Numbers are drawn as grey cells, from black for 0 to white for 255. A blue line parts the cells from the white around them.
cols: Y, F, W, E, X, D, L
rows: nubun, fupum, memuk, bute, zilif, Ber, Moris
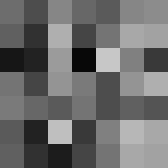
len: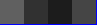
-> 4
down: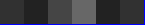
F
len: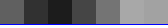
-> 7

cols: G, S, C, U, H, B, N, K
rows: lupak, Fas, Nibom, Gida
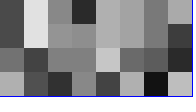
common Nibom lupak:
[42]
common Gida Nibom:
[67]
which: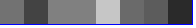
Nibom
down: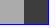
K
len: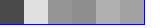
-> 6

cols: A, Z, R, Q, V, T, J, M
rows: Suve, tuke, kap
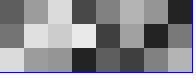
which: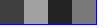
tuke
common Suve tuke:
[34]
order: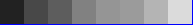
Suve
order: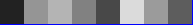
Suve
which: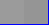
kap

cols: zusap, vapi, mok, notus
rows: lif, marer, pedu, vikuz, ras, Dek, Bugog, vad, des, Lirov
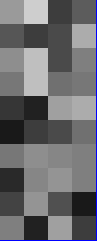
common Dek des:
[25]
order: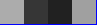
ras
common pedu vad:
[127]
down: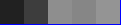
vapi
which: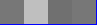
vikuz
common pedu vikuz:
[191]

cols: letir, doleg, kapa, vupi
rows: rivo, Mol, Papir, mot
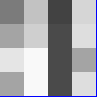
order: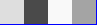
mot
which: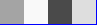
mot

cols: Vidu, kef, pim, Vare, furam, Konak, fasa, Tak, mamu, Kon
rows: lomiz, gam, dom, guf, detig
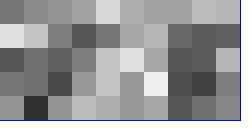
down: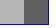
Kon
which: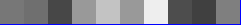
guf
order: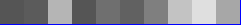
dom
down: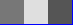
Vidu
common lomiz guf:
[119]
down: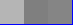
Kon
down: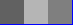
Kon

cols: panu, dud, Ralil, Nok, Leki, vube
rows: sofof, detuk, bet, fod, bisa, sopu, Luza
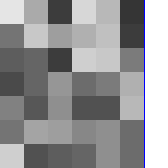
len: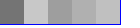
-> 5
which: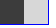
sofof
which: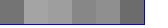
sopu

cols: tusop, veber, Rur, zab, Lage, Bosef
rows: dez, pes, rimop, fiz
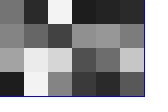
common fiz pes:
[132]
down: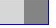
Rur
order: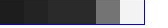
dez
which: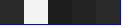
dez
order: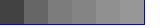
pes
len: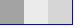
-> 3

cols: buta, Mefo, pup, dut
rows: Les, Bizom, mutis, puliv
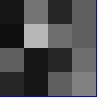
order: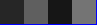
Les
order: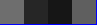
mutis
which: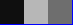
Bizom
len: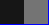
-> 2
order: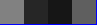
puliv
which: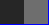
mutis
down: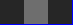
pup

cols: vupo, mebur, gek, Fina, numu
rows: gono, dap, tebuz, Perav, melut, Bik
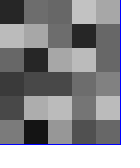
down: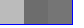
Fina
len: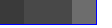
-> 4
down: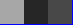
mebur
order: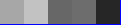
gono
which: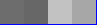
gono
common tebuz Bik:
[103]
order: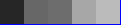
dap

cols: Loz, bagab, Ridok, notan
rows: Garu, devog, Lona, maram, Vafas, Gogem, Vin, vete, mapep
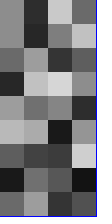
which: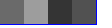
mapep
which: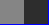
Vafas

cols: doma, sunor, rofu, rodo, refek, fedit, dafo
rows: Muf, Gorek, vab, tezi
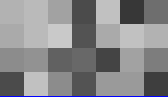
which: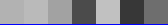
Muf
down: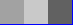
rofu
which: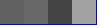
vab

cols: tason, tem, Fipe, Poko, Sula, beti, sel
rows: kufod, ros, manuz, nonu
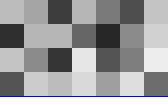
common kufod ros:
[182]
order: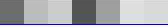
nonu
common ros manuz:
[140]
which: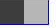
kufod
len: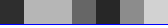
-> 7

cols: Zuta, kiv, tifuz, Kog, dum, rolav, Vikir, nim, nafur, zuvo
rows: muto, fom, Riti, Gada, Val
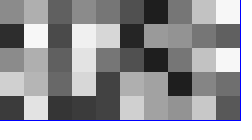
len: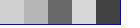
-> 5
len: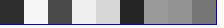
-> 9

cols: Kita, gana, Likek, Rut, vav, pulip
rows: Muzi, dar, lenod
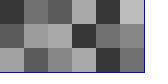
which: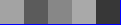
lenod
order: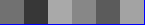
lenod
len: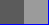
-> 2
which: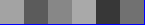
lenod
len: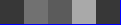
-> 5
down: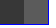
Kita
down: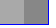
Likek

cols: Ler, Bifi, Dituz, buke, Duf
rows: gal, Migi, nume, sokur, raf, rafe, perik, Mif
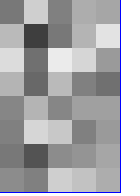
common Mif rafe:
[128]
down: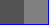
Bifi
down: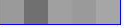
Duf
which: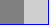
Mif
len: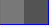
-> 2

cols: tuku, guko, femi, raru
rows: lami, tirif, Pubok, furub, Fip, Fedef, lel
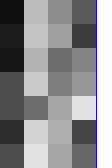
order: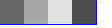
lel
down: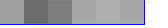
femi

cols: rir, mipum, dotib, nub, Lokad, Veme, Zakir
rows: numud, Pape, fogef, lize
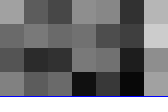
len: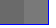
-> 2
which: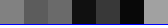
lize
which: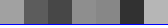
numud
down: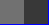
Lokad
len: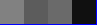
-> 4
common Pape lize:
[106]

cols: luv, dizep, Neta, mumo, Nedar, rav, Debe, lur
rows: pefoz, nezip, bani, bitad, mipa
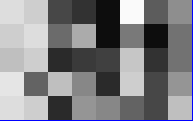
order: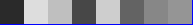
mipa
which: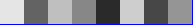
bitad
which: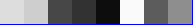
pefoz

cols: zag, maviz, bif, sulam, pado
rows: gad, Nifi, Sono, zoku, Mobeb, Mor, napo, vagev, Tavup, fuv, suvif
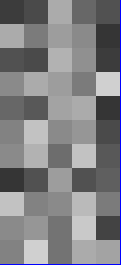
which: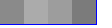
zoku
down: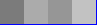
sulam
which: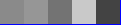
fuv
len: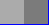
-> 2
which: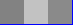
Mor
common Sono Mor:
[74]

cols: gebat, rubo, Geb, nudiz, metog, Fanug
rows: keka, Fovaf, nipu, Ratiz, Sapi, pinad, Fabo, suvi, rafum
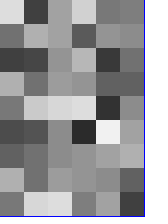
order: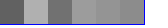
suvi
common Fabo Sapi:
[140]
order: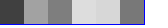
rafum
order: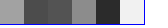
pinad
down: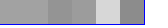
Geb
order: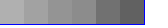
Fabo

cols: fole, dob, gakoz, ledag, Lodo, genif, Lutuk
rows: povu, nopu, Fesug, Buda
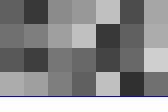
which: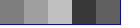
nopu
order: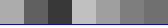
nopu

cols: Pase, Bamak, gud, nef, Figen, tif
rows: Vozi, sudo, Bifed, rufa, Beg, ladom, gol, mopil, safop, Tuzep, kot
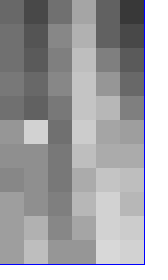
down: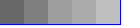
tif
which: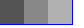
sudo
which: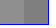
safop
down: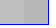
tif
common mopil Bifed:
[190]

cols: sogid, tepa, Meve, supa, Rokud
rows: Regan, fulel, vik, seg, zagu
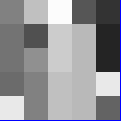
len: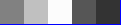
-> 5
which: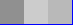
vik
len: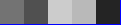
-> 5
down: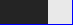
Rokud
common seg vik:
[185]
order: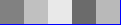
seg
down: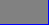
tepa

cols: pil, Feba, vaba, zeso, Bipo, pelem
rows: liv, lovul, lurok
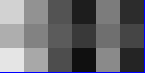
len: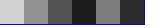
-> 6
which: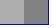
lovul
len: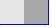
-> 2

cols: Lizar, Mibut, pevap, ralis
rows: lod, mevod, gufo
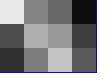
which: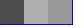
mevod
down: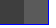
ralis
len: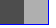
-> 2
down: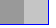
pevap
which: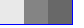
lod
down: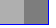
Mibut
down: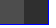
Lizar

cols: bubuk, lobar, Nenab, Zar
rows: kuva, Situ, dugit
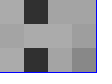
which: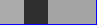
kuva
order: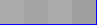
Situ
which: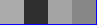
dugit
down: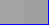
Zar
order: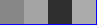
dugit

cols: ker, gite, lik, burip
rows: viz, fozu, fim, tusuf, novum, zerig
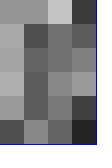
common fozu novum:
[93]
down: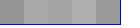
ker
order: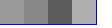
tusuf
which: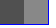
zerig
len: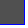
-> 1

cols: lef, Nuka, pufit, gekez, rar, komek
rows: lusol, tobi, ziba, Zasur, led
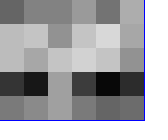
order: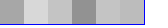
tobi
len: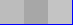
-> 3

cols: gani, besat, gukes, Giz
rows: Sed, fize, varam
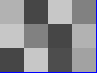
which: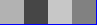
Sed
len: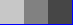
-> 3
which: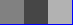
fize
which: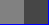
fize
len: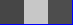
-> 3

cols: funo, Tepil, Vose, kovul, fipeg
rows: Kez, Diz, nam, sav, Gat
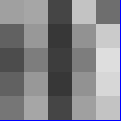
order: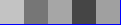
Gat
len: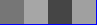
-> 4

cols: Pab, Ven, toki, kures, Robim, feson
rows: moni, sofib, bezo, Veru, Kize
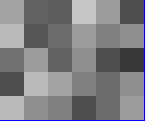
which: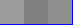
sofib
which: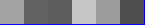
moni
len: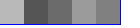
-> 5
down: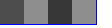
feson
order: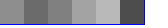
Veru
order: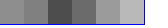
Kize

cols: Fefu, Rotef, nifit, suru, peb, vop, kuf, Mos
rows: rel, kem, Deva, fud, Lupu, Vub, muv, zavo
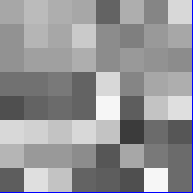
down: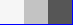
peb
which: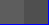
zavo
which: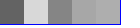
fud
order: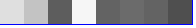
Lupu

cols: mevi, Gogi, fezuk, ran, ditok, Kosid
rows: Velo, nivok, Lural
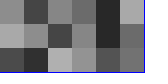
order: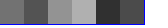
Lural
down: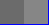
ran
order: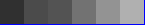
Lural
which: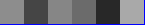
Velo

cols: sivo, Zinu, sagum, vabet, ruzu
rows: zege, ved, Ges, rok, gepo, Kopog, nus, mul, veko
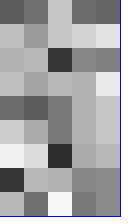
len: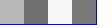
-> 4
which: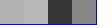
Ges
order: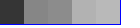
mul
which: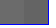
zege
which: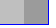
ved
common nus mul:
[185]
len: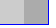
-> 2

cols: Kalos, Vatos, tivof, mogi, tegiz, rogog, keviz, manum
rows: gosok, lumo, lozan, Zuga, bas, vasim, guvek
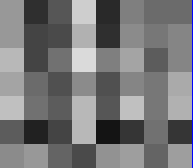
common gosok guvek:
[152]
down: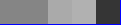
manum
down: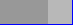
Kalos

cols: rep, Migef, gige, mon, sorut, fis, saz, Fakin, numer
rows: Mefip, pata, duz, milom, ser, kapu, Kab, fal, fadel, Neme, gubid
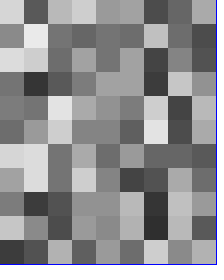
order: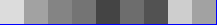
duz
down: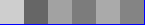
mon

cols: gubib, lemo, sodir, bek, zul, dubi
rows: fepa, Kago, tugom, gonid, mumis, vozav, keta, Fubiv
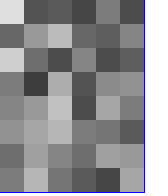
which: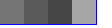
Fubiv
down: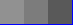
dubi
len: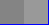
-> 2
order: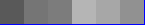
vozav
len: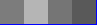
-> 4
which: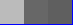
Kago
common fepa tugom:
[76]

